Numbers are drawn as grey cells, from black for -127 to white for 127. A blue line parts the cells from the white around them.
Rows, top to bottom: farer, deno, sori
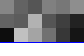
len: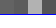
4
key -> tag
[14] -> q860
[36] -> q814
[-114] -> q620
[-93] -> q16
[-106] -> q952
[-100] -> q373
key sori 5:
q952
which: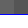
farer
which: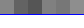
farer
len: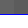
2

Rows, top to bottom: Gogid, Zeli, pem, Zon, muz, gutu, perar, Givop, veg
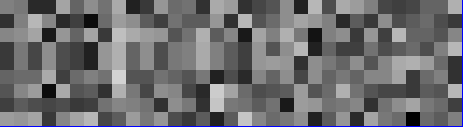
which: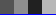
Gogid
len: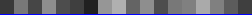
18
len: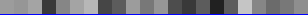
22
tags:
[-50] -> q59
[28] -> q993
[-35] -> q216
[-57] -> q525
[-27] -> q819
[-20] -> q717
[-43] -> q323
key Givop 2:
q59

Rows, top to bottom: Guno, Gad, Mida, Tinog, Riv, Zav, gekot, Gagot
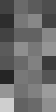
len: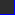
1
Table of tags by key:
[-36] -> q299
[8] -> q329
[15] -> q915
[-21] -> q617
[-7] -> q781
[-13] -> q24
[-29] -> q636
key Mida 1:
q636

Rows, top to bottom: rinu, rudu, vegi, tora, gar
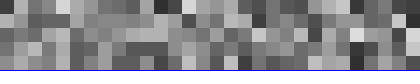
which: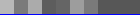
tora
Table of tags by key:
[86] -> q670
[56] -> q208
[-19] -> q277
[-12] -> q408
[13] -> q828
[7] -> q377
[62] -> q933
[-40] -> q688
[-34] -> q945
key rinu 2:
q408
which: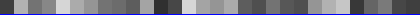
rinu
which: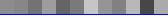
vegi
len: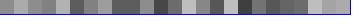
25

